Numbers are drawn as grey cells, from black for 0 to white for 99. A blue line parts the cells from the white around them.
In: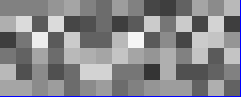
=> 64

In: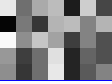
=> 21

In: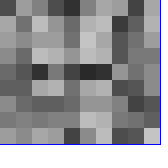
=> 54

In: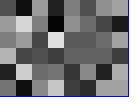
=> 6

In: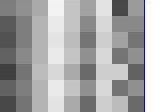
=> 45

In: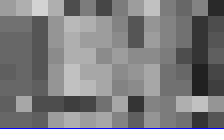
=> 40

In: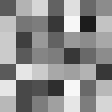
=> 28
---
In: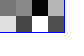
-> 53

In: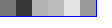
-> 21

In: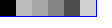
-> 73

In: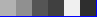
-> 56

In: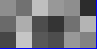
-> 44

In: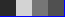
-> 82

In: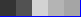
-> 32

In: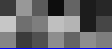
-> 59

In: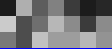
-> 68

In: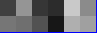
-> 58
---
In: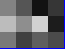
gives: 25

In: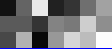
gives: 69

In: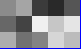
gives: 44

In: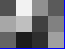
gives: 11

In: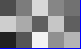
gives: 33

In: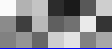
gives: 58

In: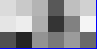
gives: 14

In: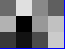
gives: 7

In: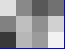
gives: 71
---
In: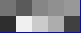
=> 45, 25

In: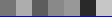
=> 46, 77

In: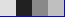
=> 87, 74

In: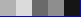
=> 69, 8

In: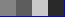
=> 51, 16

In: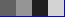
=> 38, 82

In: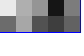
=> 91, 38
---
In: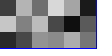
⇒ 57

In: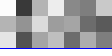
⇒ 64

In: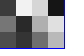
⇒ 43

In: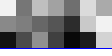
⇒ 56

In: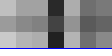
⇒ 67

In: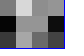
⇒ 41

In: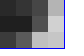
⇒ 74

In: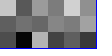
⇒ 70

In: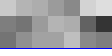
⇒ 63
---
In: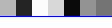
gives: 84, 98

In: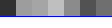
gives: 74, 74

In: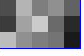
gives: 79, 79

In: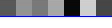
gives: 65, 80

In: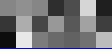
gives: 59, 90

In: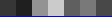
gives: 79, 79

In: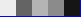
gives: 70, 92

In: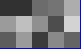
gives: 56, 82

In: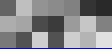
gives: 23, 87
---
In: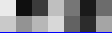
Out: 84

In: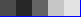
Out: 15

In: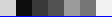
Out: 32

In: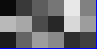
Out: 61

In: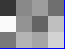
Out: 47

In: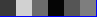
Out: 42

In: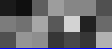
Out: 21

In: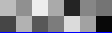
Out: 48
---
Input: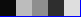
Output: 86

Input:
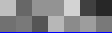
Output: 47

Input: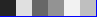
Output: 74

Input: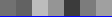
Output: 62

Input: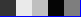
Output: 49

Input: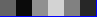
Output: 15
